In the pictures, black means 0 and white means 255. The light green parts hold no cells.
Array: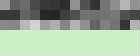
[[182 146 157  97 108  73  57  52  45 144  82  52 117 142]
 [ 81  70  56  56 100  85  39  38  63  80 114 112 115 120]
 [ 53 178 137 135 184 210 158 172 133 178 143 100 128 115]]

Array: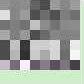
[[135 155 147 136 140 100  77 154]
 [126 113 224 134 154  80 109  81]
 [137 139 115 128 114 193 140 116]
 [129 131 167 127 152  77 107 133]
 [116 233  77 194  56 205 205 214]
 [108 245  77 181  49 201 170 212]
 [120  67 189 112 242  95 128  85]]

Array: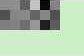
[[ 10 131 140 142  97 194]
 [134  80  81 133 137 100]
 [ 32  93 126 129 111 151]]

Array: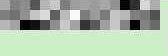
[[215 172 171 129 140  86 181 199 126 157 162 156 166 146   7  49]
 [120  83 127 114 145 195 218  96 186 248 125 155 122 196 185 127]
 [130 106 183 163   5  18  74 142 199 162  53  90 158 198 129   5]]

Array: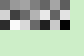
[[165  93 112 153 163 127 101]
 [ 99 227 211  64 106 179 232]
 [201   3  44 250 217 105  32]]

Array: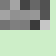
[[103  81 122 164  68]
 [151  84 163 145 147]
 [ 58 198 115 127 124]]

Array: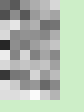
[[188 215 111  89 150 173]
 [179 164  79 140  88 154]
 [110 116 208 229 159 176]
 [135 173 217 138 146 144]
 [176 196  38 142 122 158]
 [165 136 236 132 214 129]
 [195 161 215 186 197 185]
 [153 187  55 119 123 212]
 [105 136 226 203 142 151]
 [208 180 221 221 228 250]]
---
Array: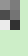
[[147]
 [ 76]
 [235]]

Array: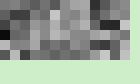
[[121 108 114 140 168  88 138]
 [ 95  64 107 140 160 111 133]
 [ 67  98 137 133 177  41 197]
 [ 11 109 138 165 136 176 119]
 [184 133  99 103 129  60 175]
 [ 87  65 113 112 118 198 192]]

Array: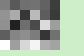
[[126 112  98]
 [147  55  93]
 [144 110 219]
 [ 94 142  53]
 [254 215 174]]

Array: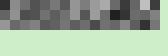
[[ 48 111  97  89 125 170  59 191]
 [100  78 113 113  86 110  52 102]
 [150 117  90 117 109 113 133  50]]

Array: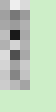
[[179 218]
 [160 155]
 [167 177]
 [190 168]
 [177 179]
 [219 168]
 [212 202]
 [199 194]
 [204 164]]

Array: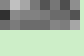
[[133 166  84  78]
 [ 48 129 122 107]
 [107 107 107 125]]

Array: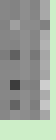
[[134 142 166]
 [135 142 168]
 [131 139 129]
 [134 143 170]
 [134 143 178]
 [125 142 166]
 [135 142 171]
 [136 142 165]
 [134 131 206]
 [135 141 171]
 [133 143 197]
 [135 141 165]]

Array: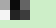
[[169 100]
 [244  60]]
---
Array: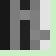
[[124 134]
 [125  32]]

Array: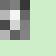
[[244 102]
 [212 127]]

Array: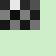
[[ 14 127]
 [119  22]]

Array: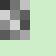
[[134  95]
 [210  77]]

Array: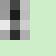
[[ 27 188]
 [119 206]]

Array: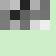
[[ 37  97]
 [169 113]]
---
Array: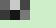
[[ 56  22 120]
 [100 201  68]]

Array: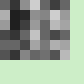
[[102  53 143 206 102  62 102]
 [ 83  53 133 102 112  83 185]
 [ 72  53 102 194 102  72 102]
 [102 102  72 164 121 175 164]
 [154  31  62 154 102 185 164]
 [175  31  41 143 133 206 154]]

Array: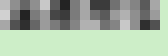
[[189 143 102 143 200  90  35 123 167  59  59 113 155 132  90 167]
 [167  81  47 102 155 123  90 132 177 177 113 132 200 143  47  81]
 [209 113  35 123 155  70  59 123 167 113  90 155 177 143 102 155]]

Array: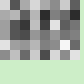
[[215  85 170 215 170 140 203  94]
 [226 159 150 182 128 140 246 106]
 [140 191 106 203  76 215 140 226]
 [170 182  94 182  44 128 106  44]
 [159  85  76 150 117 150 117 128]
 [159  85  55 191  64 226  94 117]]

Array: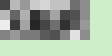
[[185 101 176  49 101 164  70  81 141]
 [236  59 164  38  70 111  49  90 152]
 [ 70 185 152 203 214 194 194 111 141]
 [131 152 122 122  90  81 131 225 141]]

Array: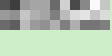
[[154 145 197 175 165 127 187 219 228 197 219]
 [106  94 187 154 145 175 127 175 117 117 127]
 [ 84  62 154 165 165 106 209  74 136 250 197]]

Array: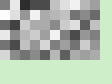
[[106  66 204 171 171 138 204 223  95 193]
 [115  75 193 150 214 127 159 115 204 150]
 [232 138 183 204 159 241 127  75 150 127]
 [252 223 150 241 171 183 193 115 138 106]
 [214 138 115 138  95 183  95 171 159 171]
 [127 232  45  75  75 193 223 241 183 159]]
